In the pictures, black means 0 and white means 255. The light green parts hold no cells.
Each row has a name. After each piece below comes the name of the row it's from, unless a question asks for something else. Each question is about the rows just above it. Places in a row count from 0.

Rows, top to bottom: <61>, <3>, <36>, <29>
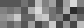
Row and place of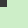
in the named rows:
<36>, 9
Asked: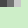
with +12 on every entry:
[ 83 126 213]
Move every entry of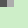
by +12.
[ 98 185]
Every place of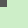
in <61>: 0 1 2 4

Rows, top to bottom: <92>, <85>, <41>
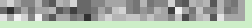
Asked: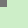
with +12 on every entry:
[129]
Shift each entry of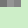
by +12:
[129 161 145]
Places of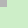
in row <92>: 0 5 8 20 27 29 31
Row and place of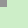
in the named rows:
<85>, 20
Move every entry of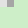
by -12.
[214 153]
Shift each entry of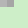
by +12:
[193 177]

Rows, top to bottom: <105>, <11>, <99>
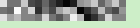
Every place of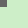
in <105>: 6 14
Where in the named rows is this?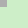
<11>, 10
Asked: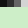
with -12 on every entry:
[  5  35  89 200]
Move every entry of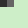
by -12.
[35 89]
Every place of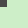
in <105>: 4
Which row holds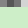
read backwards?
<99>
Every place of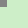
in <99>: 3 4 9 16 17

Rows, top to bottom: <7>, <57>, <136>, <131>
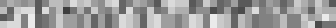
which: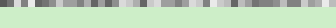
<136>
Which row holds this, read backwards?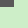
<7>

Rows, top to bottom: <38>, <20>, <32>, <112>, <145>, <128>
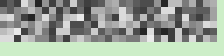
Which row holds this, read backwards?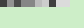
<128>
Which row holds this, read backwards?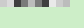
<32>
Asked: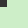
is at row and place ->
<20>, 12
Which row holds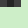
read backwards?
<145>
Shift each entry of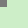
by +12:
[134]
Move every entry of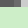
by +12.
[104 104 119 216]

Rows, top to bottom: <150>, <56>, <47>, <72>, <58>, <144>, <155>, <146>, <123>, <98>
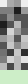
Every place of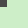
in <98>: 1 3
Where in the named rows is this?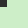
<146>, 3
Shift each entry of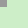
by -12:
[142]
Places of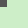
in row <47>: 0 2 3
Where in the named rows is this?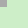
<150>, 1
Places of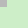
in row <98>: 0 2
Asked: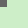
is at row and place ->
<58>, 3

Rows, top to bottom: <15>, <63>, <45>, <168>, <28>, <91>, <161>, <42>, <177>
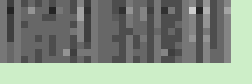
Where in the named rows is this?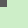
<45>, 16
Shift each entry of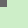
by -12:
[91]
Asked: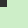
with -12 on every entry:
[37]

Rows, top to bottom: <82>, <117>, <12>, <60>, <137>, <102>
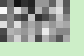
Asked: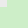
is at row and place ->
<137>, 6
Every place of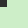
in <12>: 5
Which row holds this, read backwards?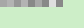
<60>
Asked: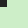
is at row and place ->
<82>, 4
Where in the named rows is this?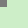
<117>, 1

